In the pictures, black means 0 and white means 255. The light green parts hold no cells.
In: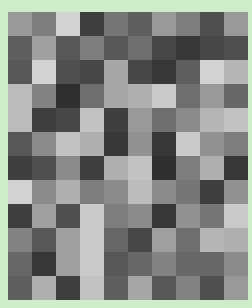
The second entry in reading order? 125
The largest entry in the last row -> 194
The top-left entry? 153
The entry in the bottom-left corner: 95
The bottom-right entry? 153
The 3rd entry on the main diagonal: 79
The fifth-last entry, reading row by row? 167
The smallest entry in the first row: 63
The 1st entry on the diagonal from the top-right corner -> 153
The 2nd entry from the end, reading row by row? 79
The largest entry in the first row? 210
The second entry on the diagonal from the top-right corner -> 71
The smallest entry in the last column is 55
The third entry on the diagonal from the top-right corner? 95
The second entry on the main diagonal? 159
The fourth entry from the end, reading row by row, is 87

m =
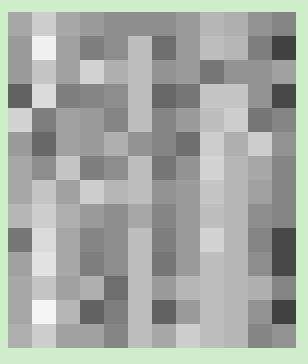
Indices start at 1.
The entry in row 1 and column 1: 167
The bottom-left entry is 175
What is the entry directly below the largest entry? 205
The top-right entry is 133
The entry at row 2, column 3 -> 161
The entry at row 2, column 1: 155
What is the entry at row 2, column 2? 239
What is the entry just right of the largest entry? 182
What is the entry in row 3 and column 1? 155
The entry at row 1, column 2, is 205
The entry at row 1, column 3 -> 167
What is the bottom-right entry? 147
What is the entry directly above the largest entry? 197
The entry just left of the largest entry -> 167

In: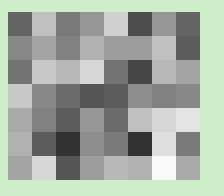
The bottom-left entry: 164
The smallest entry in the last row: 85
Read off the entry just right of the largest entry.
170
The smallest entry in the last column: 92
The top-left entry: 100
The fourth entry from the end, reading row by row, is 184
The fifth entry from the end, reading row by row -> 156
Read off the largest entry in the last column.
228
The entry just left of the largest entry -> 177
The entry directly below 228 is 122
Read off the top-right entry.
100
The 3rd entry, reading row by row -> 122

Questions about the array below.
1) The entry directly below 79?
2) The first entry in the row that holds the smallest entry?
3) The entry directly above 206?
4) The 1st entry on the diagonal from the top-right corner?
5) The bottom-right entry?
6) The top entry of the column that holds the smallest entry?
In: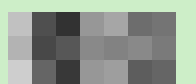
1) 72
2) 193
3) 179
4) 116
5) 101
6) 50

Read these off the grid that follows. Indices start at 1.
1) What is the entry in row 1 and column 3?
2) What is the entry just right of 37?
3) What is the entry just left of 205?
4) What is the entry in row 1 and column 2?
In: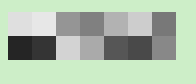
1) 149
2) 52
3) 178
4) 231

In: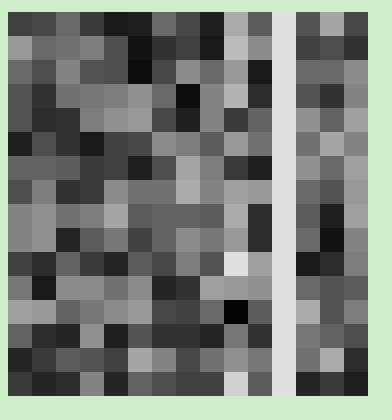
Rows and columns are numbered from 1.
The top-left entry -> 65
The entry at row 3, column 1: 105
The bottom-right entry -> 31
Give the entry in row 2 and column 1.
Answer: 152
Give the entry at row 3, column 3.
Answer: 132
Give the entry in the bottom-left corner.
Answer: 58
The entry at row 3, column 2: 77
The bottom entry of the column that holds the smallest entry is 209
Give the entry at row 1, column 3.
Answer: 105
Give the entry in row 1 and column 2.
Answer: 71
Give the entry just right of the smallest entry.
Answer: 91
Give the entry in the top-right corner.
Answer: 71
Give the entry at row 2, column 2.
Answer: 105
